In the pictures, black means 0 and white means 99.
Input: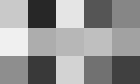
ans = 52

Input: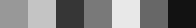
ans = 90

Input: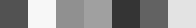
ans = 20

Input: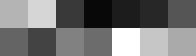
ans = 11

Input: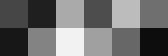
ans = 73

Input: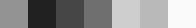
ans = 80
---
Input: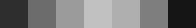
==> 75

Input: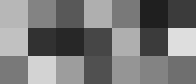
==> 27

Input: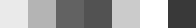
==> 32

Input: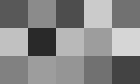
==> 72

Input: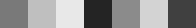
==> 14

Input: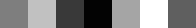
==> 1

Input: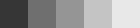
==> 58

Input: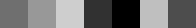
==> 19
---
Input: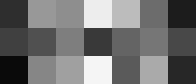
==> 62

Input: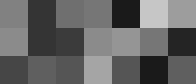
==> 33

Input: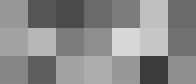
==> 63

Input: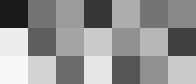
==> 41

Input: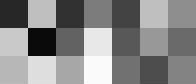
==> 65

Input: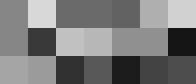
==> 19

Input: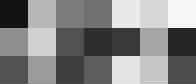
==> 25

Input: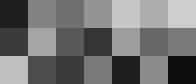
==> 23
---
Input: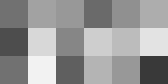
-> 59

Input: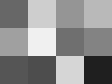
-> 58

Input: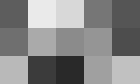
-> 84

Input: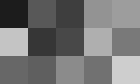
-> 24

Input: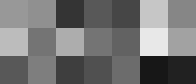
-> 20

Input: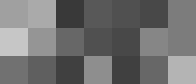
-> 22

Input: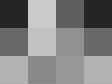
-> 37

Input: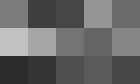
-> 27
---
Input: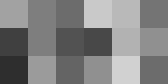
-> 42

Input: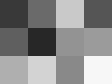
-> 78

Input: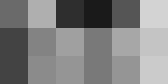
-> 18

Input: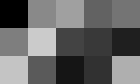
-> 62

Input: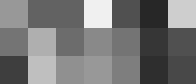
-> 38

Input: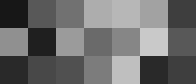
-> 44
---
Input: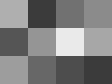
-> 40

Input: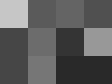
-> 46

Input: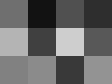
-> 54

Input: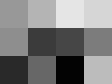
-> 40

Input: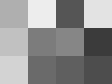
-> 41

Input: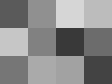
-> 66
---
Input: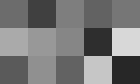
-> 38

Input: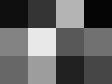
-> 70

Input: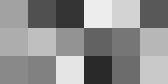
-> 82

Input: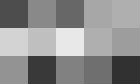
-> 65

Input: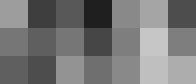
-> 64

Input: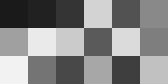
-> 32
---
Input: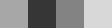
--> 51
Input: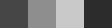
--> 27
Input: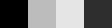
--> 18
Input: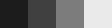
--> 25
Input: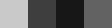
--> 24
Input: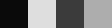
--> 23
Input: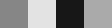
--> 52
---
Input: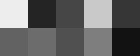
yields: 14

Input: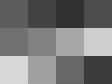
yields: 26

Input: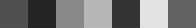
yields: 14

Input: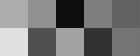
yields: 56

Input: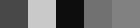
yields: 78

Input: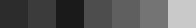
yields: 23

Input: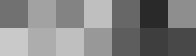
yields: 63

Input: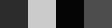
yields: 79

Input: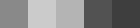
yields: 79

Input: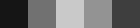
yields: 44
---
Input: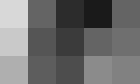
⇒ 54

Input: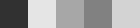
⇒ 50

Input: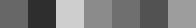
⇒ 32

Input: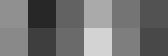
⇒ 49

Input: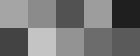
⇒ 42

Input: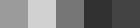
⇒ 19

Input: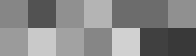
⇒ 25
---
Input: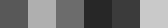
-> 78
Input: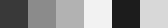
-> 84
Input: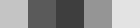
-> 88
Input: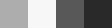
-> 16
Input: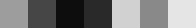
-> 89
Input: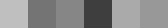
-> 59
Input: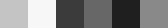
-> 53
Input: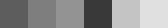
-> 87
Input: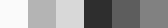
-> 50
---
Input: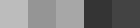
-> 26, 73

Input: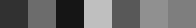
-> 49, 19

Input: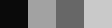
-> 78, 4

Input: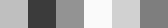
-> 49, 74

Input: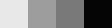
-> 2, 90

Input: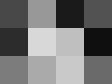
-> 32, 48
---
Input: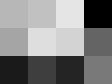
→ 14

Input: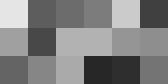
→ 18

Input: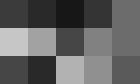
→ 56

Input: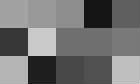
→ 31

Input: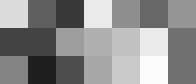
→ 98

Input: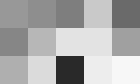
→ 92

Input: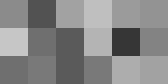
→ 67
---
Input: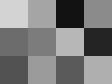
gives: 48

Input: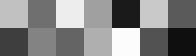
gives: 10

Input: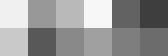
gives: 96

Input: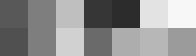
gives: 17

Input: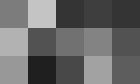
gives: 44

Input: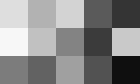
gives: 51
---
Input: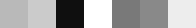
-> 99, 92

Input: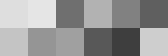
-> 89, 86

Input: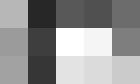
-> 99, 95

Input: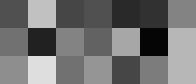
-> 86, 75

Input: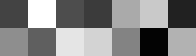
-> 99, 89

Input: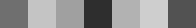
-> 80, 76

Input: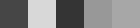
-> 84, 65

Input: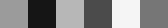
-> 95, 71
